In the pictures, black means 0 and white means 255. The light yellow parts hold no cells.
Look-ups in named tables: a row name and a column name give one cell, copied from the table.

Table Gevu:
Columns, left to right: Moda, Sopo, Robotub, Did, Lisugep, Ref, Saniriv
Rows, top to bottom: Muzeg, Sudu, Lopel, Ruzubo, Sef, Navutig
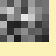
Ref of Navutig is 52
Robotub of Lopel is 128
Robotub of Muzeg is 152
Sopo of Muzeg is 83
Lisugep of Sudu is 175
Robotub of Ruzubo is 33
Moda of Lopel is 65
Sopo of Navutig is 145
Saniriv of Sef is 65
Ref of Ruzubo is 55
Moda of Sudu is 173
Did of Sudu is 64
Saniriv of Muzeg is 114
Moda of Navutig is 73
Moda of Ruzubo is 181
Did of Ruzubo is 69
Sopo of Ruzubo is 38
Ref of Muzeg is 109
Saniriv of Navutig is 38

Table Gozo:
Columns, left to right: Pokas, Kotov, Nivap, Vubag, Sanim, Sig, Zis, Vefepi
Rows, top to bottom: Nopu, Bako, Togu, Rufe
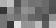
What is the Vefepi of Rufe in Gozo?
189
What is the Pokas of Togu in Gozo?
117
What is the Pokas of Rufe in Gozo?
118
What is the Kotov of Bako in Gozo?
144
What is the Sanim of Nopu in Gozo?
114
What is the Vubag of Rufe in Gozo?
148
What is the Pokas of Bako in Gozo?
54
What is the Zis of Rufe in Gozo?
92
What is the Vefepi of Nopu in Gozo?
85
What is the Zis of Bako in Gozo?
103
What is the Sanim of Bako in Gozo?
137
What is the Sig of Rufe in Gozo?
187
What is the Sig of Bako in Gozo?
93
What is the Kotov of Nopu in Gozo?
193
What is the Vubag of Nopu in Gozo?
131
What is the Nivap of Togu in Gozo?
116
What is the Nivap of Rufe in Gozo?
224
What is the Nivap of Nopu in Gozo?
81
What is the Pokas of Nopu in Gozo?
176
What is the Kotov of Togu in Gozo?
128

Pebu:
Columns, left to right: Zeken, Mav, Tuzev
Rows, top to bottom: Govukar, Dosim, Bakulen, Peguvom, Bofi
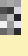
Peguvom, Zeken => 242
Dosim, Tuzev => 216
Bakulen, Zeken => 129
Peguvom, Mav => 153
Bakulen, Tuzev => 36
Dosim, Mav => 58
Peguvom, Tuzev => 232
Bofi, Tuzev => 43
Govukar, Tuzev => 158

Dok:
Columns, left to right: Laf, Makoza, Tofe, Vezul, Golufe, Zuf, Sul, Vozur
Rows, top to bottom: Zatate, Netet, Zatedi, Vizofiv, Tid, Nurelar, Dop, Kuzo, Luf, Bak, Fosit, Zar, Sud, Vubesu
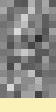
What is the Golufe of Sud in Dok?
154
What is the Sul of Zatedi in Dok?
94
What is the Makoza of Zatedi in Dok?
102
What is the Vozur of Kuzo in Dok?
118
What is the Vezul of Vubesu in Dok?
160
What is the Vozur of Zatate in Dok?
91
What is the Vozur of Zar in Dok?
122
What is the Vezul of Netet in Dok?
121
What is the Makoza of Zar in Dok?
120
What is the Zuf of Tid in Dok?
125
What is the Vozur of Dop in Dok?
108
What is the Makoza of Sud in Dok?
213
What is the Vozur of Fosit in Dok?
106
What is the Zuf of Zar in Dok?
179
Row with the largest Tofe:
Tid

